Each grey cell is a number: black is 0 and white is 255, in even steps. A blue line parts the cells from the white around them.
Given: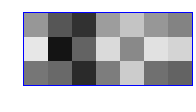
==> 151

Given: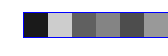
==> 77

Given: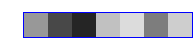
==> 125

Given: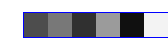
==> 16

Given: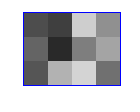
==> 206

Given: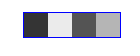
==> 84

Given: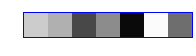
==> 251

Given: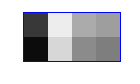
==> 171
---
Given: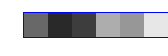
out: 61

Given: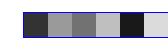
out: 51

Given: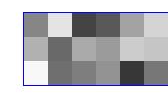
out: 68

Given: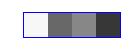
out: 104

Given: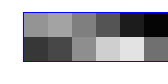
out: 28

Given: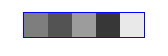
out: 83

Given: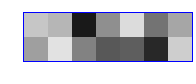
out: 40
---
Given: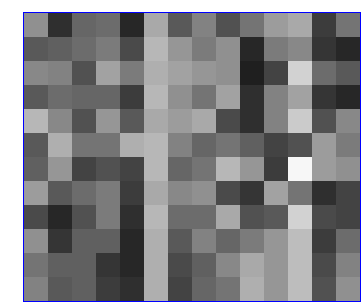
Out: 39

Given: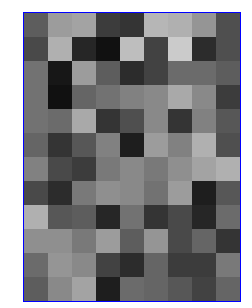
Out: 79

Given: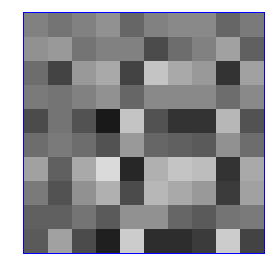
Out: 96

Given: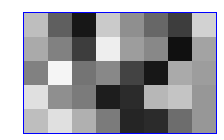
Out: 163

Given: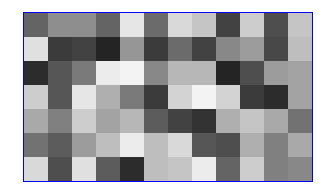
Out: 190

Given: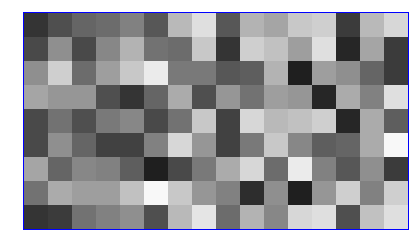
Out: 59

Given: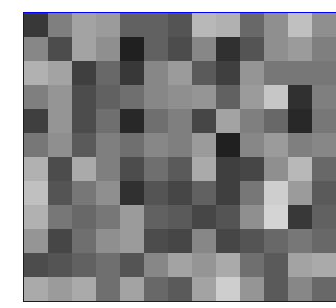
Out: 127
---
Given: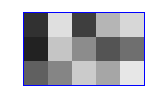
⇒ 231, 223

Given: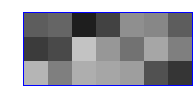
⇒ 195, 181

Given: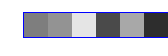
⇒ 229, 168

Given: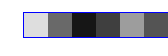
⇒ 222, 157

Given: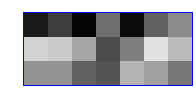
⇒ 225, 210

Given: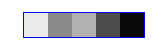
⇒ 234, 178

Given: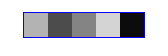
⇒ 212, 179
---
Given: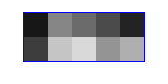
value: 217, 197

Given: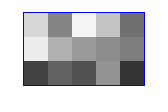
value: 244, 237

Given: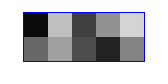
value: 212, 191

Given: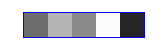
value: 252, 180

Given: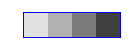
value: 225, 177

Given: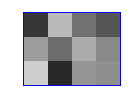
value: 207, 186
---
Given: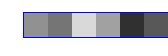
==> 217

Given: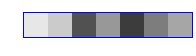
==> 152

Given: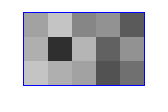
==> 175

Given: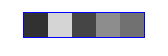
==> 213

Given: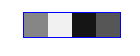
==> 134

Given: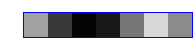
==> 24

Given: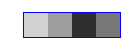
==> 209
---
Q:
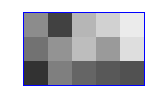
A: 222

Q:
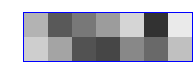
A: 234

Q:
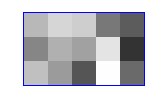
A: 51

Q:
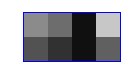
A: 199

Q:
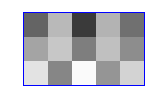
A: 141

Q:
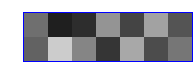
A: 84
